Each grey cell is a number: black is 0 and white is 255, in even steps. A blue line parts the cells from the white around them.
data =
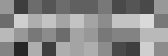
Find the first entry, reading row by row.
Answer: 152
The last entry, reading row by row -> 140
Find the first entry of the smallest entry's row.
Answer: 131
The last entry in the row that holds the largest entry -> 120
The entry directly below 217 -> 185
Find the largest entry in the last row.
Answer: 207
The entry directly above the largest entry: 73
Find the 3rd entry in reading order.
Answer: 108
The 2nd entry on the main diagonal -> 207
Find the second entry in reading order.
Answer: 62
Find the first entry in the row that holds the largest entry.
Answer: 108

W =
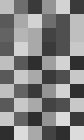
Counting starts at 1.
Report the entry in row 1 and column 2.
110
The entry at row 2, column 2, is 169
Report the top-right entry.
58
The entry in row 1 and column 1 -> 191
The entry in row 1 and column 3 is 58
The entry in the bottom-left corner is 46
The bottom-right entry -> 220
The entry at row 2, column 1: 89
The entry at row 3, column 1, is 99

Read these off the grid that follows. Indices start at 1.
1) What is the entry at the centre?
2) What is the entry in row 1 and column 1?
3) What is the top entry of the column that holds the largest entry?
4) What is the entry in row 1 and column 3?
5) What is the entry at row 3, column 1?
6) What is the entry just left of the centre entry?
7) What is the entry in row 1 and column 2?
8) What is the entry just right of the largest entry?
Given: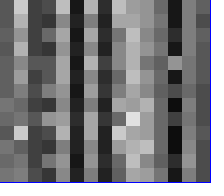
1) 54
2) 87
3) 157
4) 64
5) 96
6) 157
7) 202
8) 157
